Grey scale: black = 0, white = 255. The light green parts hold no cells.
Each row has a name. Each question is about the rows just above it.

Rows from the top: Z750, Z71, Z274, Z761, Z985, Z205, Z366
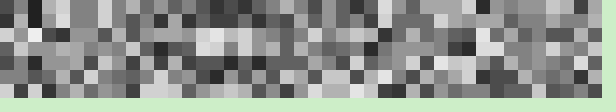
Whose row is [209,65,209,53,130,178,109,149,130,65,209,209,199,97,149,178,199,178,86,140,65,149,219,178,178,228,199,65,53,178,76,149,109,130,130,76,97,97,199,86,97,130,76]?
Z366
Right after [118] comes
[149]
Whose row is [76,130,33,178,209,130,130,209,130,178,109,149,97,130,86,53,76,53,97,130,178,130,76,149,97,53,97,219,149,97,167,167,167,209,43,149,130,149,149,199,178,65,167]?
Z750
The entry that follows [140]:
[65]
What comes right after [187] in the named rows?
[209]
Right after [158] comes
[86]

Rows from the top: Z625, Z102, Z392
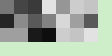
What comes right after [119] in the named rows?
[69]
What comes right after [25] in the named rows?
[14]
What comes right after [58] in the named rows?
[226]
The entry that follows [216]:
[159]
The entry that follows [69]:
[58]
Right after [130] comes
[216]
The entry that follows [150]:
[205]

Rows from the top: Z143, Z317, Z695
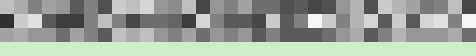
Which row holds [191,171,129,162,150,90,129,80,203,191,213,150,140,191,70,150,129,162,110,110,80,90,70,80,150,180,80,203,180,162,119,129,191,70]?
Z143
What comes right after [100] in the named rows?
[60]
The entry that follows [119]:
[129]
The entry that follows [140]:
[191]

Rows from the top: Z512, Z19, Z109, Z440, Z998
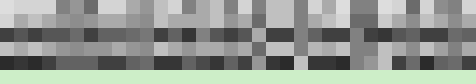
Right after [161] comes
[129]
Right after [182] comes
[170]
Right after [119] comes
[64]
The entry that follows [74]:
[54]
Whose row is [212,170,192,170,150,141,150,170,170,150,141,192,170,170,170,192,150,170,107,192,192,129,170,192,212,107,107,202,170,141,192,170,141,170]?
Z19
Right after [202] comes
[170]

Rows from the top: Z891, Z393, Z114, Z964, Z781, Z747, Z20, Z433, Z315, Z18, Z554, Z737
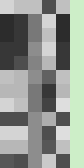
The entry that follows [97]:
[192]
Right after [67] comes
[222]
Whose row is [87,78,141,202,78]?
Z737
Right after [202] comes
[78]
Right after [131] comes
[183]
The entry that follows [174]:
[78]

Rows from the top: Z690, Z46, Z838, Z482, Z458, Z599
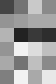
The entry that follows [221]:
[191]
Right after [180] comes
[34]
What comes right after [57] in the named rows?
[45]
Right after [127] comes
[242]
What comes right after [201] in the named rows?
[138]

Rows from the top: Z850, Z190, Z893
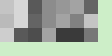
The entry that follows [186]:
[215]
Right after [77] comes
[163]
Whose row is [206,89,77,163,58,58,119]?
Z893
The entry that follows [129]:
[196]
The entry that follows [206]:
[89]
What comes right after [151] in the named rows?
[163]

